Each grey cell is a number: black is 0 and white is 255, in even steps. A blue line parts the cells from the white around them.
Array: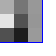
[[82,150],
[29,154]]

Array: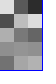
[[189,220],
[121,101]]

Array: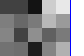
[[104,122],
[66,143]]

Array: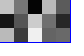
[[85,204],
[60,240]]

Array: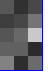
[[71,117],
[104,201]]

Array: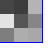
[[86,134],
[173,168]]
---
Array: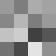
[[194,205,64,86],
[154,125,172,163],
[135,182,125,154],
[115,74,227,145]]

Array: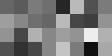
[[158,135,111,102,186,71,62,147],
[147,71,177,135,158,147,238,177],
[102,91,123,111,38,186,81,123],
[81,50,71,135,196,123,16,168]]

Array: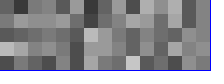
[[186,166,131,143,122,77,154,154,131,99,143,99,166,131,143],
[122,154,143,143,154,110,68,110,131,166,154,110,166,89,131],
[99,57,122,131,89,154,57,99,154,77,175,143,175,89,131],
[89,99,110,122,110,89,186,154,122,99,131,110,99,143,131],
[77,122,99,77,131,77,166,122,110,198,89,110,77,143,122]]

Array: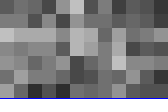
[[192,170,170,170,136,181,170,103,159,112,124,147],
[159,103,45,81,45,112,103,112,147,91,81,81],
[147,136,103,124,147,72,103,124,192,136,136,124],
[136,124,136,136,91,181,159,124,170,72,91,81],
[124,124,81,136,72,147,112,112,91,103,91,63],
[112,159,124,124,103,72,81,112,103,147,91,54],
[91,112,103,72,147,192,81,124,63,91,81,54]]

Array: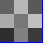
[[171,119,192],
[98,183,88],
[46,129,58]]

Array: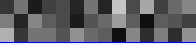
[[176,54,116,116,84,145,105,93,15,134,45,125,45,145],
[125,36,134,93,74,27,84,105,156,93,15,93,84,64],
[54,116,27,64,74,36,116,36,197,74,167,64,105,134]]

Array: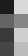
[[100,134],
[69,188],
[57,207],
[28,218]]

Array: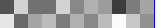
[[229,104,165,188,124,176,136,188,251,200,146],
[83,210,113,113,210,136,176,156,60,124,165]]

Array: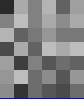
[[180,98,120,150,120,120],
[159,62,129,86,109,98],
[150,189,109,140,86,150],
[140,52,109,86,74,109],
[129,189,129,170,140,170],
[74,170,98,189,170,189],
[42,170,129,180,98,159]]
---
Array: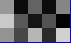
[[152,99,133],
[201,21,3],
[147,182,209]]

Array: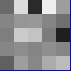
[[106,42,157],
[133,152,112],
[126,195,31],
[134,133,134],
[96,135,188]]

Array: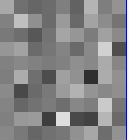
[[168,102,127,180,147],
[129,144,154,163,116],
[121,87,165,124,138],
[150,107,132,137,78],
[129,129,129,136,134],
[126,111,160,47,145],
[138,106,155,148,143],
[132,114,110,126,118],
[128,155,222,66,106],
[136,102,119,167,146]]

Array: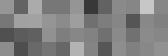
[[150,171,119,56,138,199],
[119,162,139,112,134,136],
[80,96,126,130,138,139],
[141,105,103,132,142,136]]

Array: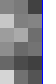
[[132,65],
[199,132],
[157,110],
[142,115],
[103,64],
[213,84]]

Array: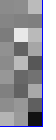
[[139,187],
[133,127],
[124,186],
[145,166],
[139,87],
[151,114],
[128,169],
[141,95],
[180,18]]

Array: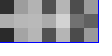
[[47,179,181,155],
[174,185,211,96],
[42,182,181,154]]

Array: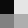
[[10],
[129]]

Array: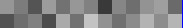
[[150,84,114,129,134,147,106],
[82,128,170,195,112,179,181]]
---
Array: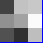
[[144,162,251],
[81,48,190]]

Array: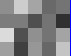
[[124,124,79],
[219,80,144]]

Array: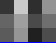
[[101,159,74],
[91,149,32]]

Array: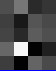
[[63,24,85],
[68,40,92]]

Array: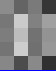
[[119,203,129],
[125,189,114]]

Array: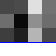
[[110,9,143],
[62,31,181]]
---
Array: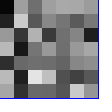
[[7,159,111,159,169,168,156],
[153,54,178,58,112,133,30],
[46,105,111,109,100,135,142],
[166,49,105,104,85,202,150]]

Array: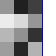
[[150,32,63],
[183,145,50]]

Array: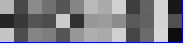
[[182,72,139,113,85,133,185,170,209,61,99,212,24],
[197,77,133,125,84,151,174,170,208,70,107,214,12]]

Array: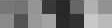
[[119,115,149,57,40,102,177,146]]

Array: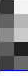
[[54,243],
[139,201],
[62,106]]

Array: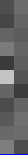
[[79,108],
[100,92],
[58,95],
[101,60],
[89,112],
[126,78]]
